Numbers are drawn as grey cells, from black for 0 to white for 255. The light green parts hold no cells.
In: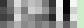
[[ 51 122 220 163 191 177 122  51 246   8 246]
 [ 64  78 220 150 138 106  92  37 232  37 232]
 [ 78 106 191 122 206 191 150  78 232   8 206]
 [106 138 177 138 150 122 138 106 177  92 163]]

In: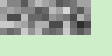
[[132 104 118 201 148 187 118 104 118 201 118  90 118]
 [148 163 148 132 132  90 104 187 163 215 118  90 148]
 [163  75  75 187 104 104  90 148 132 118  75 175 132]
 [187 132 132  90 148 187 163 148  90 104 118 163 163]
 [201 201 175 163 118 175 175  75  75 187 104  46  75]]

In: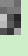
[[ 81  52 161]
 [107 121 121]
 [134 134 107]
 [185  93  52]
 [198  81  37]]

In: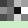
[[ 62  92 187 159]
 [ 78 104 214 130]
 [145 117  17 253]]

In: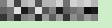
[[ 54 112  41 128 142  41 155  96 155  54 142 112 155 128]
 [ 96 112 224  26  83 224  83 128  26  96 112 128  11  26]
 [128 195  68 181 195  83 181 181 209 112 209 195 209 181]]

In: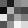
[[ 11 178  82  66]
 [ 82 150 243 217]
 [ 97  27 137 150]
 [230  97 163 125]]

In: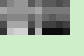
[[ 52 197 210 210  40 182  11  11  11  26]
 [ 77 166 166 166  77 134  65  65  52  65]
 [105 134 150 150  90 121  90  90  77  90]
 [121 134 134 134 105 134 105  90 105 105]
 [166 150 150 150 150 166 121 121 121 121]]

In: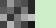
[[ 65 181 106  65  23]
 [ 78 153  92  78  39]
 [ 92 106  53 122  39]
 [169  53 122 169 194]]

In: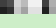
[[ 32  48 199 162 225 225  32 162]
 [ 63  78 211 187 241 241  63 174]]
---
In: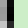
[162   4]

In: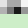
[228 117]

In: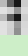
[186 209  22 215]

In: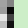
[161   9]

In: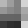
[183 137 100 213]

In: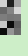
[209 132 121]
